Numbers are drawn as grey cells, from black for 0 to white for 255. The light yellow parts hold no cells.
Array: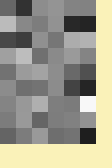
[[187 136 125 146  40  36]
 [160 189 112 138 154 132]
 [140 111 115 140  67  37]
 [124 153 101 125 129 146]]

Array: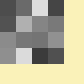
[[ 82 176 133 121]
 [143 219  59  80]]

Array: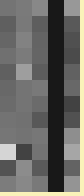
[[ 95 121  94  24  89]
 [112 123 101  24  75]
 [104 116 121  24 104]
 [115 113  88  24  81]
 [213  66 115  24 166]
 [124 136 121  24 148]]

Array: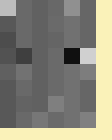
[[ 88 105  97 106 113 102]
 [ 82  63  97 106  16 208]
 [ 88 105  97 106 113 102]
 [ 88 105 119 106 113 128]]

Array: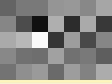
[[134  75  16 175  44 170  56]
 [136 113 110 161 113 120  93]]

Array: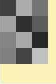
[[163  47  92]
 [128  68 192]]

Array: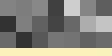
[[ 50 127  97  68 104 173 195]]

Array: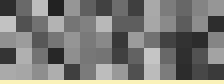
[[194  81 114 179 117 129 184  94  94 167 138  92 141  45]
 [ 52 176 115  39 143 119 116  64  98 197 104  47  82 163]]

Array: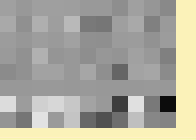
[[169 144 175 158 185 121 118 159 169 128 154]
 [154 145 177 149 152 142 151 148 161 153 128]
 [152 152 153 153 152 153 152 152 152 153 152]
 [148 117 226 154 196 103  80 110 191 135 131]]
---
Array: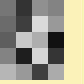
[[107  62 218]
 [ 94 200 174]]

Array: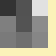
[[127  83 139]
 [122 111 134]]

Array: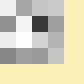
[[144 244  57]
 [237 254 210]]

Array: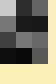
[[118  25  23]
 [ 63 118 105]]

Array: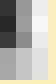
[[ 41 156 247]
 [ 60 141 235]]

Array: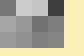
[[167 152 113]
 [153 145 127]]

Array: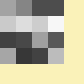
[[202 221 205]
 [ 65  72 160]]
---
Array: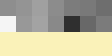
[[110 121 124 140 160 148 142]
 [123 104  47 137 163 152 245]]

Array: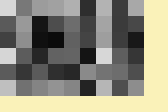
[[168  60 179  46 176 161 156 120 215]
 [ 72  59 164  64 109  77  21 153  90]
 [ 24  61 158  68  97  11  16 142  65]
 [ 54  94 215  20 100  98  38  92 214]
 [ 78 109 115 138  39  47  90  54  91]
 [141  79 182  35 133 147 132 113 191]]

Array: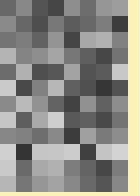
[[157 150 109 142  70  84 136 104]
 [ 61 125 104  92 120  78 103 138]
 [129 177 168  69 148  98 125 116]
 [115  71  95 119 165 142 132 180]
 [200  91  83 163  87  79 177 108]
 [ 82  54  80  96 183 129  73 202]
 [141  97 145  66  99 146 186 138]
 [115  73  96  89 206 169  94 198]
 [141 122 160  60 137 110 129 135]
 [211 196  64 204 198 197  52 208]
 [124  71 100 125 177 169 106 201]
 [135  85 105 136 163 150 118 182]]

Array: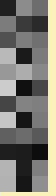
[[109 140  32]
 [ 42  58 124]
 [112 126  81]
 [123  26 185]
 [136 173 152]
 [ 71  16 204]
 [127 131  69]
 [122  21 197]
 [ 89 108  96]
 [ 13  28  30]
 [127  29 180]
 [143  22 178]]

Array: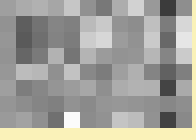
[[142  59 153 210 173 120 145 198 166 177 171 159]
 [215 124 191 141 147 201 186 128 133 115  94 146]
 [230 104 202 146 156 215 204 124 131 111  90 150]
 [203 133 182 149 147 155 180 117 178 122 102 147]
 [127  97 132 176 159 124 136 194 144 183 188 151]
 [170  68 177 178 172 143 167 156 149 135 125 159]
 [142 135 144 148 151 149 138 146 128 133 141 149]
 [137  66 146 188 196 146 140 251 112 144 162 154]]

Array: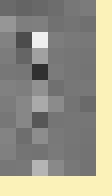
[[123 119 109 104 100 106]
 [112 116 113 127 126 150]
 [120 121 125 239  76 130]
 [117 118 120 161 101 124]
 [116 118 123  48 118 119]
 [120 119 112 145 126 129]
 [106 116 139 170 135 124]
 [118 118 117  87 135 119]
 [116 118 121 141 110 131]
 [115 117 122 115 116 128]
 [115 120 137 180 120 119]]

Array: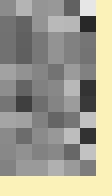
[[230  97 152 149 180 140]
 [ 40 183 185 148  99 114]
 [117 129 147 120  96 113]
 [115 129 147 120  95 113]
 [129 155 115 133 146 162]
 [ 51 184 136 129 100 142]
 [ 57 156 132 110  63 117]
 [193 118 101 129 161 165]
 [ 50 189 152 139 108 138]
 [194 103 136 130 145 136]
 [124 154 176 154 154 130]]

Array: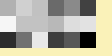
[[ 65 138 106 193 208 177]
 [226 221 184 194 194 246]
 [  1  87  61 232 113  45]]
